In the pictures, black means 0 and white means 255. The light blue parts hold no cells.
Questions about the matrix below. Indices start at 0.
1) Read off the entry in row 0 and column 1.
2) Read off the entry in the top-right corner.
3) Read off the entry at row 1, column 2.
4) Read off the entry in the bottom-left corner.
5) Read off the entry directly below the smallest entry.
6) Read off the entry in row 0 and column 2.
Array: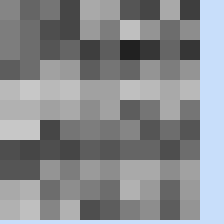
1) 101
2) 62
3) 78
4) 177
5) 101
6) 117

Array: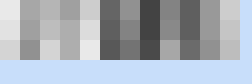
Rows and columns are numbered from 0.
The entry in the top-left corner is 233
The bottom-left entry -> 212
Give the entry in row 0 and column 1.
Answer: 167
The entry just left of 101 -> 205
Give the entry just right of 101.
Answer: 145
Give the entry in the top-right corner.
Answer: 205
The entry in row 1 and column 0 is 226
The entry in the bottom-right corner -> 189
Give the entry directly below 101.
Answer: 95

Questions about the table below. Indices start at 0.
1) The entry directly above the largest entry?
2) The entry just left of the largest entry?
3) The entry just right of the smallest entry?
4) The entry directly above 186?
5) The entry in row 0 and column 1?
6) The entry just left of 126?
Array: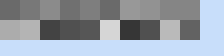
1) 106
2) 86
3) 80
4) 133
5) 120
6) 112

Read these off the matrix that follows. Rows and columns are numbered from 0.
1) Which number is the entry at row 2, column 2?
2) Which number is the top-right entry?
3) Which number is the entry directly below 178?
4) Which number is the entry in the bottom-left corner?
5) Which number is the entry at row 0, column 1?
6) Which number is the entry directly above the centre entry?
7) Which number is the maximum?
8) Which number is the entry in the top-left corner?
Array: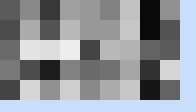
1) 221
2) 144
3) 166
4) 68
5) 137
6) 152
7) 236
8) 91

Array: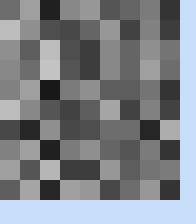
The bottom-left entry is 93
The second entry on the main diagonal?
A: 143
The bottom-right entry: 52
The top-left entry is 109
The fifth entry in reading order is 151
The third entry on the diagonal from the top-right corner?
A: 101
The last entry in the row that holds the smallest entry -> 52
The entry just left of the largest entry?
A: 109
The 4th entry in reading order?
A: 136
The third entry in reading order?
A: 32
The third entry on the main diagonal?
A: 189
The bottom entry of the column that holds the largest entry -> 38
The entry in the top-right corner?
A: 52
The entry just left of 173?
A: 38
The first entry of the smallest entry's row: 129
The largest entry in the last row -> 165
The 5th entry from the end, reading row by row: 151
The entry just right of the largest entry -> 85
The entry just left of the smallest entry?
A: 159
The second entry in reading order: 159
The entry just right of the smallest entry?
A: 123
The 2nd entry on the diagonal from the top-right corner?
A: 129
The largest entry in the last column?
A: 173
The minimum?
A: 24

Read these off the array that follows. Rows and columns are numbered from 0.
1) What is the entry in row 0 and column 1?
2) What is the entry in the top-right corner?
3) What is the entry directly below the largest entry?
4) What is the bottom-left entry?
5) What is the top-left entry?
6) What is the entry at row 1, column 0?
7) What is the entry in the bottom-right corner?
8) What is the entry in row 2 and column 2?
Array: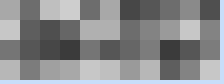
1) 109
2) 79
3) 102
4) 183
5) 168
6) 199
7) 199
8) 71

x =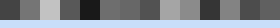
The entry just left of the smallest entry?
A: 88
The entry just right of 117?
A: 194
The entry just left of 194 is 117
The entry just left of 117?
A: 68
